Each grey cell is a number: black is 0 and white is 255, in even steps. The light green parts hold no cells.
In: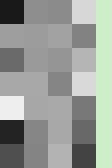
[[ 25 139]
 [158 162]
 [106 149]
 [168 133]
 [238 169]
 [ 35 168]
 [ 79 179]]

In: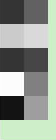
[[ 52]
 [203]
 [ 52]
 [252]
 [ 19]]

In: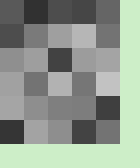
[[ 89  77 101]
 [ 77 159 115]
 [143  66 164]
 [161 178 194]
 [165 127  63]
 [ 53 142 115]]

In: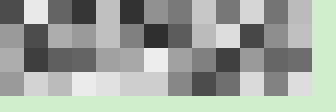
[[ 77  98 192 144 199 214 187]
 [153 174 192  47 187  71 193]
 [174  94 162 235 129 153 109]
 [155 186 224 206  76 217 221]]

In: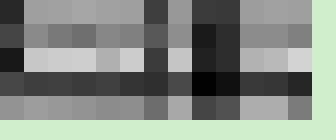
[[ 40 161 162  62  60 156 159]
 [ 68 120 135  87  25 141 127]
 [ 23 203 175  59  33 178 212]
 [ 72  63  65  48   3  56  38]
 [146 151 139 109  68 174 124]]

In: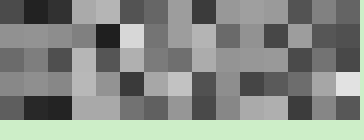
[[ 75  49 181 102  59 159  83 100]
 [145 141  31 116 180 146 157  80]
 [107  79  85 123 172 151  74  72]
 [136 135 147 167  81  69 109 226]
 [ 94  35 169  96  73 170  60  87]]
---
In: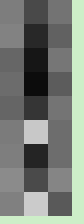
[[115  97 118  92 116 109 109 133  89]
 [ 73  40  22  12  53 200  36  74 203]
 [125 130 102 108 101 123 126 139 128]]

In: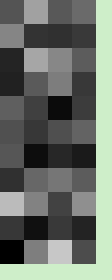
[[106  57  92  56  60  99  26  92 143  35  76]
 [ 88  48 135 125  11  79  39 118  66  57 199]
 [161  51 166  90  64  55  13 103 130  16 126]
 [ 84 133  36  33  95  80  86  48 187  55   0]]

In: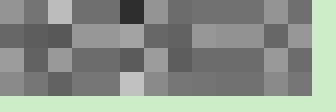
[[110 151 109 118]
 [148 103 154 137]
 [113 146 108 112]
 [113 146 109 112]
 [111 150 109 115]
 [108  97  93 118]
 [149 102 155 137]
 [ 46 163  90 192]
 [110 150 108 118]
 [110 151 109 117]
 [186  89 153  97]
 [116  92  97 118]
 [148 102 155 138]]

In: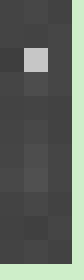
[[ 66  70  70  70  66  66  69  69  66  69  66]
 [ 71  67 198  77  68  72  77  80  71  64  70]
 [ 68  68  62  69  67  68  69  72  67  66  67]]

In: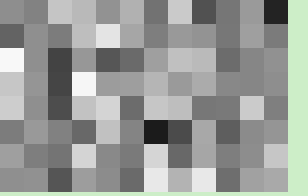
[[ 35 123 145 142 127 149 198 169]
 [154 159 134 134 203 139 141 161]
 [118 119 108 136 121  94 126 110]
 [ 81 147 186 171 119 168 166 232]
 [202 153 192 154 190  75 104 179]
 [114 126 159 181 198  27 213 232]
 [177 166 106 158 108 132 122 106]
 [146 228  86 156 212 193 137 140]
 [185 190 151 246 194 104 212 157]
 [197 124  67  69  77 129 116  85]
 [130 143 143 149 143 153 126 145]
 [142  99 248 198 205 124 159 143]]

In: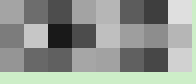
[[223 182 209]
 [ 62 141  71]
 [ 92 158  96]
 [182 191 162]
 [163  76 166]
 [ 77  25  96]
 [109 198 104]
 [164 124 149]]
